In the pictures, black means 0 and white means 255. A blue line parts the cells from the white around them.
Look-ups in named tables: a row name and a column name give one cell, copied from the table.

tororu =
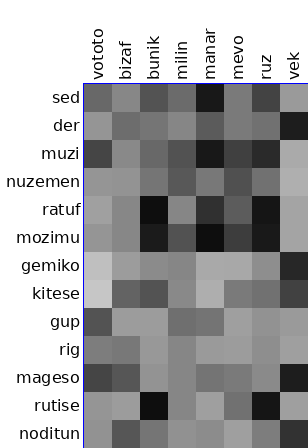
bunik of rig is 152
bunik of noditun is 117
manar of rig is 154
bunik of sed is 83
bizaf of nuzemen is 147
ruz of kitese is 113
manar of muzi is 24
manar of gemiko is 169
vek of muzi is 170
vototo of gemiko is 191
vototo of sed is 104
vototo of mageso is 69
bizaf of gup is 156
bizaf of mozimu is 135
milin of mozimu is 82
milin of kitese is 137
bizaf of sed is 135
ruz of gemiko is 142
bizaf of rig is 120
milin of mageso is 134

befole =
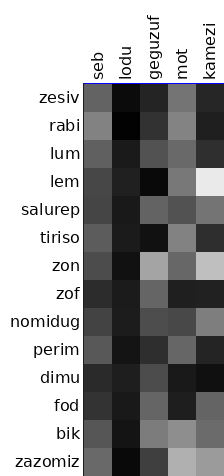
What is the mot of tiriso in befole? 130
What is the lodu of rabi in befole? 2
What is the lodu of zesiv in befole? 11
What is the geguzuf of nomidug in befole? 77
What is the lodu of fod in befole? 25
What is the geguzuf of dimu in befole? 76
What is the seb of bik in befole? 86

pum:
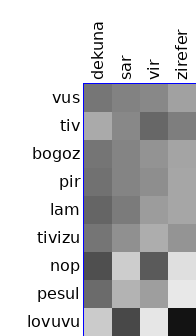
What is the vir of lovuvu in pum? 230
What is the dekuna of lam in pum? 101
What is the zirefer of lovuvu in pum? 19
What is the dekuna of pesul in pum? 107
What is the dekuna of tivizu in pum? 117
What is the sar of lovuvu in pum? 72
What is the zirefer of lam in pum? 166
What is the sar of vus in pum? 130
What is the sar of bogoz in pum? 132
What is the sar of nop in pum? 205
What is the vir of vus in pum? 136
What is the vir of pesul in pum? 158
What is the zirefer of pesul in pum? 232
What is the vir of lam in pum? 156
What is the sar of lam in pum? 123

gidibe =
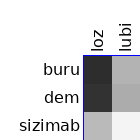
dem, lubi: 172
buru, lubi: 179
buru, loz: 45
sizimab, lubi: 244
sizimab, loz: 186
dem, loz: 50

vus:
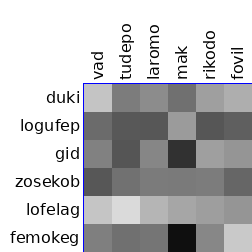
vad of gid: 129
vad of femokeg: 127
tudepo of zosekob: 113
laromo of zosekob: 123
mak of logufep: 155
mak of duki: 112
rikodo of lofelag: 158
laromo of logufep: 87
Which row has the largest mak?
lofelag

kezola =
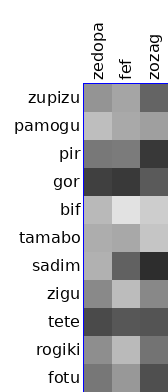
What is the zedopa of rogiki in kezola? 142
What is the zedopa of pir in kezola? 120
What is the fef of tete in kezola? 87
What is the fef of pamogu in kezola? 169
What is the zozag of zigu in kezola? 136
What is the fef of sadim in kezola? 97
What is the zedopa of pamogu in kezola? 190
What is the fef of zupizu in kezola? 165
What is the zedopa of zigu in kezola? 137
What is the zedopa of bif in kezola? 185
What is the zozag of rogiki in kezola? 115
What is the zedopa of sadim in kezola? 177
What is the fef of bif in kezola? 226

